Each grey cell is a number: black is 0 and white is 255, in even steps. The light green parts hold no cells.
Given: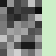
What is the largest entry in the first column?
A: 195
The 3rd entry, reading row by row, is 68
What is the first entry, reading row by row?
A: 26
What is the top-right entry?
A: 94
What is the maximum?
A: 208
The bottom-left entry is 81
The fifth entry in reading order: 195
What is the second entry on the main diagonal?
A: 38
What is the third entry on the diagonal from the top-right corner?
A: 68
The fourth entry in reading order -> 94
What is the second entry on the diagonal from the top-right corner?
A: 54
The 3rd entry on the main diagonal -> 38
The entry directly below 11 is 195
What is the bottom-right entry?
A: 179

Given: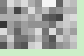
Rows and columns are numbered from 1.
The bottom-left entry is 85
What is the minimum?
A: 53
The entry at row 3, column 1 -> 173
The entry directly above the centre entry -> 188
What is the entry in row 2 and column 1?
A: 115
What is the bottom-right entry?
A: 188
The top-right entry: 188
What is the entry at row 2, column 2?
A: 173
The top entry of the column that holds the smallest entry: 130
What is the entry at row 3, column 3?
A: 173
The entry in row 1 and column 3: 188
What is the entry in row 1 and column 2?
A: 219
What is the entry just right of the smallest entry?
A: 158
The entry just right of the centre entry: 145

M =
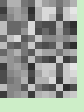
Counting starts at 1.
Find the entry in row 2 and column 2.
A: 148
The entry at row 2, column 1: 60
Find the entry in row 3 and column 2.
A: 134
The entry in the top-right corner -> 177
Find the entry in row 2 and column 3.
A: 161
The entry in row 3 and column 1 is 90
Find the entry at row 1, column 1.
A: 104
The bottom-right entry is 201
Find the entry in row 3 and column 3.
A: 161
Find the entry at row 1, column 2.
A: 177
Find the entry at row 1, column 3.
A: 177
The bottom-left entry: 60

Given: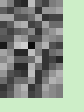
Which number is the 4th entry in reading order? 39
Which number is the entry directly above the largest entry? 149
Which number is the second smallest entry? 25
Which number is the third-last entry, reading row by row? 149
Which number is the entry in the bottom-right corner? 124
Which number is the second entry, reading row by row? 124
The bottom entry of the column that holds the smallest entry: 66
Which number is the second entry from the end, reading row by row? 137
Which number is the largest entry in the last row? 164
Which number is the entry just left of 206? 190
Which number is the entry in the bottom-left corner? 66
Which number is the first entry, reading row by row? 164
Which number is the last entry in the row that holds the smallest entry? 66
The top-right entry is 137
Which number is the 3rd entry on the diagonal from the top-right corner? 52
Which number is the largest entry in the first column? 178
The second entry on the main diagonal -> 66
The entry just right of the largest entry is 13
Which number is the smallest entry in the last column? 39
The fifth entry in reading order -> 190
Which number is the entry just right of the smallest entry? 137
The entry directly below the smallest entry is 190
